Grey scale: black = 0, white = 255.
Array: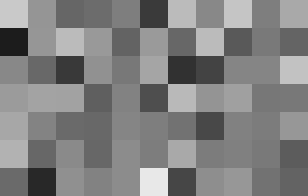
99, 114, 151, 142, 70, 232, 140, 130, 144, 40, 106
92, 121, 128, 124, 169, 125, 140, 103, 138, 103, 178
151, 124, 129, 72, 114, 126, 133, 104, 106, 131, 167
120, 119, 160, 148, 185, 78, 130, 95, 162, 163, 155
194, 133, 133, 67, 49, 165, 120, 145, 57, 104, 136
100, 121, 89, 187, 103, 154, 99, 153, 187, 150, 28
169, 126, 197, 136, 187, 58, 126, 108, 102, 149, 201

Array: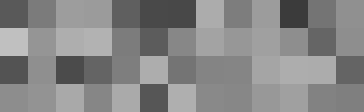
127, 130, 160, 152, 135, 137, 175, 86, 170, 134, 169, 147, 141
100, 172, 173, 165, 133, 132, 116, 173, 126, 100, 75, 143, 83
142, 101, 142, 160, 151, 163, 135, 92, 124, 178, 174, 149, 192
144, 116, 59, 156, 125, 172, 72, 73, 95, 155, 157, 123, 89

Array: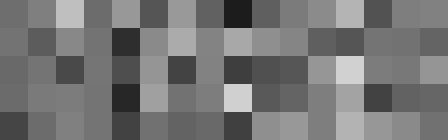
113, 138, 151, 179, 126, 152, 143, 64, 105, 99, 113, 66, 116, 128, 108, 69
102, 98, 66, 163, 126, 100, 89, 208, 125, 114, 160, 39, 116, 124, 122, 107
149, 120, 124, 209, 150, 86, 80, 62, 130, 67, 149, 78, 117, 73, 116, 105
100, 114, 116, 85, 95, 133, 143, 168, 131, 171, 138, 46, 115, 136, 92, 115
129, 126, 82, 180, 139, 123, 95, 28, 97, 153, 85, 152, 108, 191, 127, 110

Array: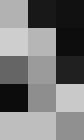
144, 190, 190
201, 142, 12
32, 155, 101
13, 182, 206
17, 24, 178

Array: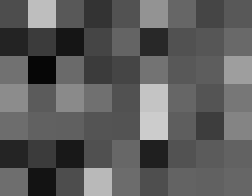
102, 97, 99, 78, 108, 185, 77, 19, 110
98, 91, 82, 31, 103, 80, 24, 59, 36
132, 61, 94, 204, 83, 84, 96, 97, 109
119, 84, 102, 196, 81, 112, 138, 91, 140
158, 93, 88, 115, 69, 59, 106, 6, 113
105, 86, 81, 40, 100, 69, 21, 59, 35
88, 69, 102, 147, 82, 51, 88, 190, 77

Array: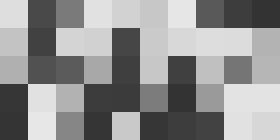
215, 225, 66, 61, 54, 201, 53, 134, 231, 52
227, 227, 154, 51, 124, 59, 60, 178, 225, 54
182, 117, 192, 64, 199, 63, 168, 91, 81, 176
179, 220, 221, 216, 202, 70, 209, 212, 65, 195
51, 61, 89, 230, 199, 210, 225, 122, 73, 222

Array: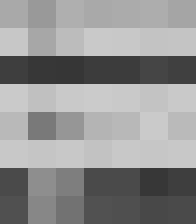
74, 72, 79, 81, 114, 135, 80
62, 55, 74, 74, 126, 142, 74
200, 198, 200, 194, 200, 197, 200
186, 202, 184, 180, 150, 121, 185
201, 195, 201, 203, 201, 192, 202
64, 69, 60, 60, 54, 55, 62
196, 195, 200, 201, 188, 167, 199
165, 173, 171, 169, 175, 153, 169

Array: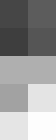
253, 229
228, 162
175, 175
85, 62
92, 70
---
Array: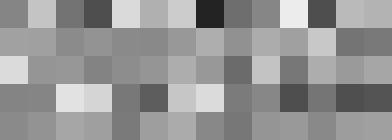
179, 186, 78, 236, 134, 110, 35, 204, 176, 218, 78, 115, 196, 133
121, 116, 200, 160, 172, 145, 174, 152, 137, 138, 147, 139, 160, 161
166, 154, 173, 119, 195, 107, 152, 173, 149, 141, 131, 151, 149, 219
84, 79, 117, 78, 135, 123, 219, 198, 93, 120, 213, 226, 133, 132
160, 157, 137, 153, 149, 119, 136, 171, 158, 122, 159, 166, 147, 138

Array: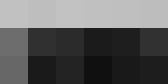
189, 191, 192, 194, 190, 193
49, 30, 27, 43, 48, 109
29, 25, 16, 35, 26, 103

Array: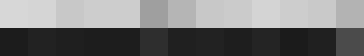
179, 201, 205, 212, 203, 200, 181, 159, 205, 205, 200, 213, 215
75, 32, 27, 36, 30, 34, 32, 46, 29, 29, 31, 34, 28

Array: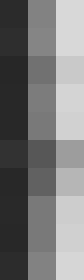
216, 130, 43
216, 133, 46
201, 113, 39
212, 124, 40
209, 121, 40
157, 87, 50
182, 97, 40
205, 121, 41
208, 121, 40
214, 130, 44

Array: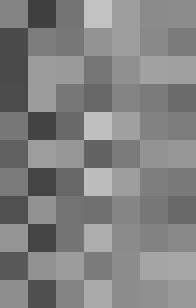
141, 139, 157, 194, 116, 63, 131
122, 137, 157, 147, 119, 124, 74
160, 162, 144, 118, 154, 156, 74
107, 122, 131, 103, 119, 156, 75
124, 130, 160, 191, 105, 67, 119
151, 147, 122, 99, 150, 157, 96
121, 127, 157, 188, 104, 68, 122
105, 120, 134, 112, 115, 146, 80
137, 130, 139, 173, 116, 69, 149
166, 164, 141, 123, 156, 145, 88
152, 143, 141, 170, 131, 79, 142

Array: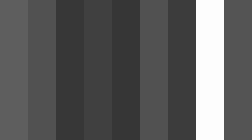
84, 253, 60, 81, 54, 64, 55, 81, 94
84, 253, 60, 81, 54, 64, 55, 81, 94
84, 253, 60, 81, 54, 64, 55, 81, 94
84, 253, 60, 81, 54, 64, 55, 81, 94
84, 253, 60, 81, 54, 64, 55, 81, 94

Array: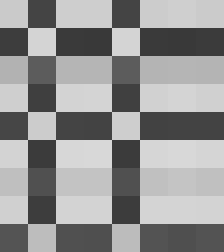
203, 207, 204, 68, 206, 206, 68, 202
59, 57, 58, 212, 57, 58, 212, 61
180, 181, 180, 92, 181, 181, 92, 178
208, 212, 209, 64, 212, 211, 63, 207
67, 67, 66, 206, 67, 68, 204, 70
213, 216, 214, 59, 216, 215, 59, 211
192, 196, 192, 80, 195, 195, 80, 191
211, 212, 212, 60, 211, 211, 61, 208
83, 79, 83, 188, 79, 80, 189, 84

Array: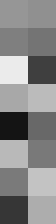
144, 150
116, 127
63, 235
187, 168
104, 20
121, 185
195, 122
173, 54
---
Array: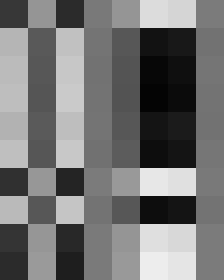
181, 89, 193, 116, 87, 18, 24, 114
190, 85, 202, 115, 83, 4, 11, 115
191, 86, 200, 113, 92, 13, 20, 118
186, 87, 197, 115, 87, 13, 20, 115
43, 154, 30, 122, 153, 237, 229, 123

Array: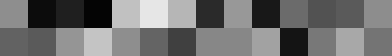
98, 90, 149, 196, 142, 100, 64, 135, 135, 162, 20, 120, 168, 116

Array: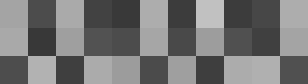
169, 56, 159, 82, 76, 166, 73, 157, 80, 64, 164

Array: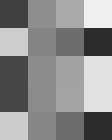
205, 132, 109, 44
71, 139, 163, 225

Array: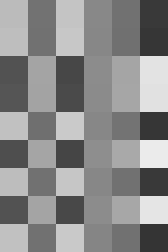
190, 113, 199, 135, 112, 54
85, 163, 74, 139, 166, 225
78, 165, 69, 142, 169, 235
82, 164, 72, 140, 167, 229

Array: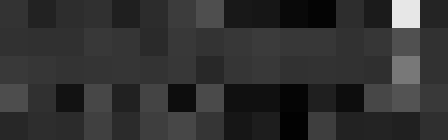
49, 48, 48, 56, 53, 42, 56, 51, 55, 59, 55, 55, 49, 54, 80, 49
77, 48, 18, 71, 33, 68, 13, 74, 16, 16, 5, 31, 13, 71, 83, 57

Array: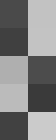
64, 195
187, 58

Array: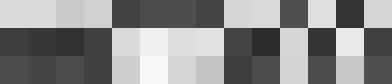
62, 55, 49, 64, 219, 239, 220, 224, 68, 44, 213, 53, 232, 64
